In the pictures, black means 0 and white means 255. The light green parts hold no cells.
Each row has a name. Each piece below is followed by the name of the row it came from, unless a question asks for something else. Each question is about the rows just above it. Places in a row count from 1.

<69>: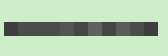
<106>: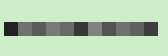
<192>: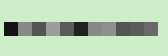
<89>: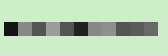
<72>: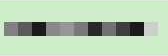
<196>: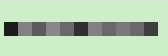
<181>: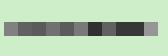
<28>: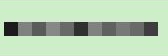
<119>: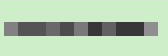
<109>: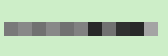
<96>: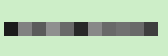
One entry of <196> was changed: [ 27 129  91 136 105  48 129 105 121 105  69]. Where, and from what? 11, [62]
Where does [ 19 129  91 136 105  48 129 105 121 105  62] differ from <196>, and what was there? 1, [27]
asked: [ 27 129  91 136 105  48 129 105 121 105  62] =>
<196>
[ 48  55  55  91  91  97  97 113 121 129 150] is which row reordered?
<181>
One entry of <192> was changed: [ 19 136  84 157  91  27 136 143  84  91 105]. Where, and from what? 6, [33]
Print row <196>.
[ 27 129  91 136 105  48 129 105 121 105  62]

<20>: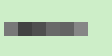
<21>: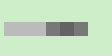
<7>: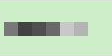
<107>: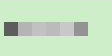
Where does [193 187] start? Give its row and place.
<107>, 3
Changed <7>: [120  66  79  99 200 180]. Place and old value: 4, [105]
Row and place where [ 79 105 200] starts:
<7>, 3
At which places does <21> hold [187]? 1 2 3
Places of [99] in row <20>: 5
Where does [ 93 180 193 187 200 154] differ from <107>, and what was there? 6, [147]
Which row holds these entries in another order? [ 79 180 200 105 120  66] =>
<7>

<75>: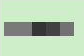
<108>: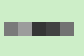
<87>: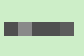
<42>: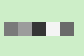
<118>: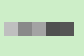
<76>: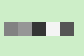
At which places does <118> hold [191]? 1
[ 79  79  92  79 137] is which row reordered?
<87>
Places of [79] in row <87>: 1 3 4
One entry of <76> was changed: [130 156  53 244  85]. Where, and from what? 2, [150]
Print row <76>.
[130 150  53 244  85]

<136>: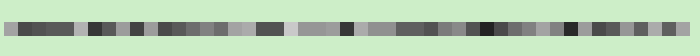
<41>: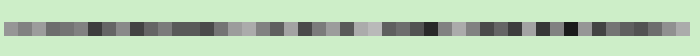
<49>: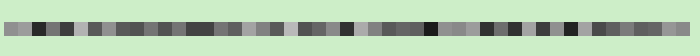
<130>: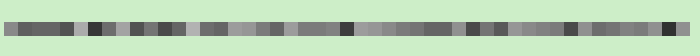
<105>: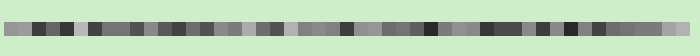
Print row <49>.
[144 156  41 116  61 178  89 144  89  82 116  82 116  67  67 116  95 163
 129  89 185  82 101 137  49 171 129  89 101  95  27 144 137 156  49 109
  49 163  61 144  35 163  74  95 123  95 101 150 137]
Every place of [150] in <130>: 18 27 37
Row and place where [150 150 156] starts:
<136>, 22
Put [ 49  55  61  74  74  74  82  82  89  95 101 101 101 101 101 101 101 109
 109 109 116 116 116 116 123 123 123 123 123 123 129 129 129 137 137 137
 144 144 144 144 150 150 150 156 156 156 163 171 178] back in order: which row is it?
<130>

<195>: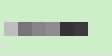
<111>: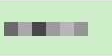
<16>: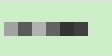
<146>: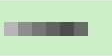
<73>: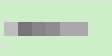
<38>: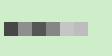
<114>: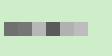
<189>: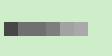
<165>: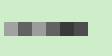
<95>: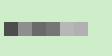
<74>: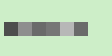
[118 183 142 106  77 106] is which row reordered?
<74>
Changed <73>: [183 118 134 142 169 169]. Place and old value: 1, [189]
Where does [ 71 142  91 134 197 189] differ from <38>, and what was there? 3, [85]
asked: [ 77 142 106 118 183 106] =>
<74>
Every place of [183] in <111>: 5

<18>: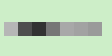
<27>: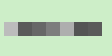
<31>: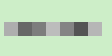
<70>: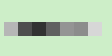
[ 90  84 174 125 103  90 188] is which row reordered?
<27>
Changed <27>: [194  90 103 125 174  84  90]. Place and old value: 1, [188]
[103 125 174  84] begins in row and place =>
<27>, 3
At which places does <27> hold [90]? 2 7
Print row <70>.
[182  78  50  96 148 140 215]
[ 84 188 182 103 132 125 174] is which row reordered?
<31>
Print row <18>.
[182  78  50 118 168 162 154]

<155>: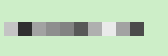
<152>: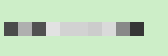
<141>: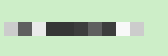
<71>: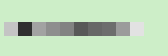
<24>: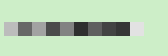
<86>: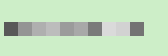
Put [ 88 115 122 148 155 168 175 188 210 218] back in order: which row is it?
<86>
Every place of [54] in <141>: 4 5

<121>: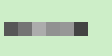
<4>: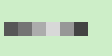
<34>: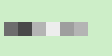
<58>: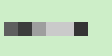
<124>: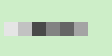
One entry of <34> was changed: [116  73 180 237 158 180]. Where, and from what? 1, [109]
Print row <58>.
[ 94  60 158 202 202  52]
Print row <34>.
[109  73 180 237 158 180]
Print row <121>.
[ 87 116 172 145 151  67]

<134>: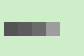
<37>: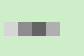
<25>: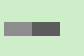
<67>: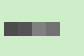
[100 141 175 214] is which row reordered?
<37>
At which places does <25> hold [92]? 3 4

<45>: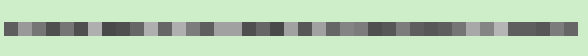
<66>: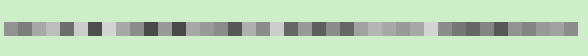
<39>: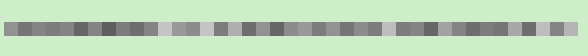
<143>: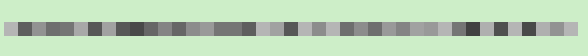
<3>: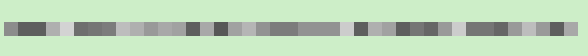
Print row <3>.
[140  94  94 175 211 110 117 124 189 175 153 168 161  94 168  87 161 181
 146 124 124 146 146 146 204  94 175 161  94 117 102 153 204 117 117 102
 153 189 153  94 168]
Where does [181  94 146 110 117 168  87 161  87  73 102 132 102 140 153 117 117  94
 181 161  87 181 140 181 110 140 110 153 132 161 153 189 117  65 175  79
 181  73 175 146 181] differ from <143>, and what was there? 32, [181]

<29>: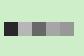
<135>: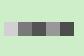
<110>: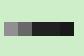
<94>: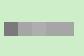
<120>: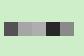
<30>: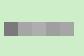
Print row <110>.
[144 104  33  33  25]
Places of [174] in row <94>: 3
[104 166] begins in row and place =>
<29>, 3
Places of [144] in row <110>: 1
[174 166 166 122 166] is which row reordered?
<94>

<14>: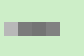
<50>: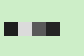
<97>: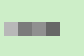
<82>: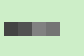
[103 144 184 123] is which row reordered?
<97>
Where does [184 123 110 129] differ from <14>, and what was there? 3, [116]
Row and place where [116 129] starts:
<14>, 3
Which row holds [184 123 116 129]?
<14>

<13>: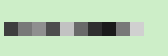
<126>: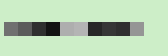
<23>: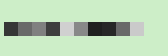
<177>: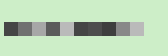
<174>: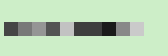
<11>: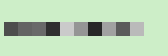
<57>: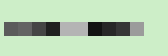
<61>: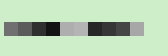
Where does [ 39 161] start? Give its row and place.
<11>, 7
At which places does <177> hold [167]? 3
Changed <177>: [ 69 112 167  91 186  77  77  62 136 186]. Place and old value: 6, [69]
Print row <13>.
[ 62 120 143  77 194 105  47  26 120 208]

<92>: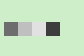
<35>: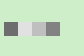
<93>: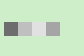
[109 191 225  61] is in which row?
<92>
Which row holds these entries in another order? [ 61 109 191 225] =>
<92>
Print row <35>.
[109 225 191 130]
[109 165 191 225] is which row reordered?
<93>
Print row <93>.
[109 191 225 165]

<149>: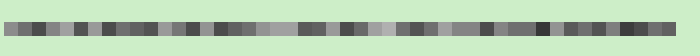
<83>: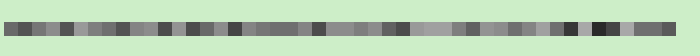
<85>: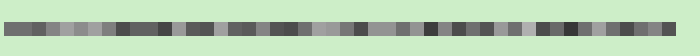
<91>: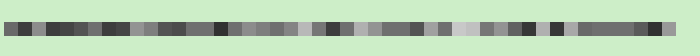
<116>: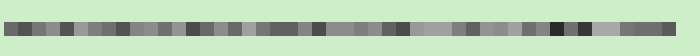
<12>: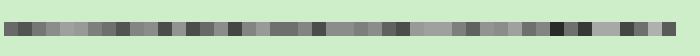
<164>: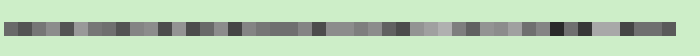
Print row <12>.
[105  83 118 140 160 153 126 111  83 132 140  76 147  76 105 140  69 132
 153 111 111 132  76 140 140 126 140  97  76 153 160 160 126  97 147 140
 160 111 132  42 111  55 168 168  69 111 176  90]
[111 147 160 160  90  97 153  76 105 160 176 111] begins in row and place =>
<149>, 18
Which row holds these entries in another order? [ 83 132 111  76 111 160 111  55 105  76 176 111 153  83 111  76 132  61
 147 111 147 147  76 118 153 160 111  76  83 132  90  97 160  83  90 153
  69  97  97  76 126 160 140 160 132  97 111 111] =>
<85>
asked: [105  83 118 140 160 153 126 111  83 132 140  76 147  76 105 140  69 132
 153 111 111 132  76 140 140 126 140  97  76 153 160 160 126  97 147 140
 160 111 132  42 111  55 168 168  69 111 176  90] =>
<12>

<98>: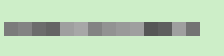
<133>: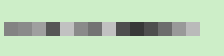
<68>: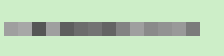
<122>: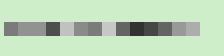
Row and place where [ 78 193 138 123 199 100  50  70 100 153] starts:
<122>, 4
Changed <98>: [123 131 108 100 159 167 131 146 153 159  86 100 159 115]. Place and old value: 12, [94]
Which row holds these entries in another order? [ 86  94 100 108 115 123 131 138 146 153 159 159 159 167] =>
<68>
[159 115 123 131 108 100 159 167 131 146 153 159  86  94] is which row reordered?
<98>

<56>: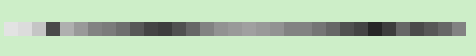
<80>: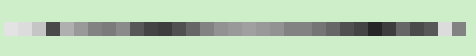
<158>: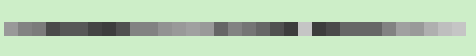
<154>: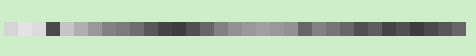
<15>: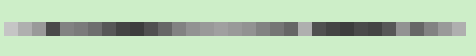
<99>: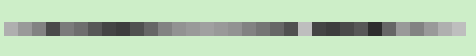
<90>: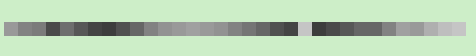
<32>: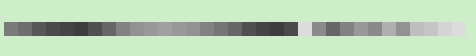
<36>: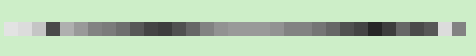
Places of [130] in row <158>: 2 10 11 17 28
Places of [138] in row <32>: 23 27
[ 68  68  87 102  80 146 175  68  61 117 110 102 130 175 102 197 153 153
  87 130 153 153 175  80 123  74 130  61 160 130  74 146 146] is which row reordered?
<15>

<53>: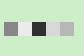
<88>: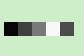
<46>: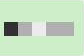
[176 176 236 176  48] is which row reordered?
<46>
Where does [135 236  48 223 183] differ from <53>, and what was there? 4, [216]
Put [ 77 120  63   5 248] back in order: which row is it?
<88>
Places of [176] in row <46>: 2 4 5
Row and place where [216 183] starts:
<53>, 4

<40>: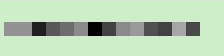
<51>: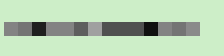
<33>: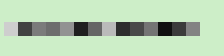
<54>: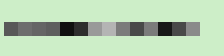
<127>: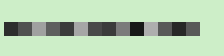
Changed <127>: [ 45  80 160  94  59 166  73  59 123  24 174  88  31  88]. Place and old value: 13, [39]
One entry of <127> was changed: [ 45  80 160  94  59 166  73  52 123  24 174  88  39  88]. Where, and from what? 8, [59]
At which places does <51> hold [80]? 8 9 10
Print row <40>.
[146 146  31  88 109 138   1  66 138 153  80  66 166  73]

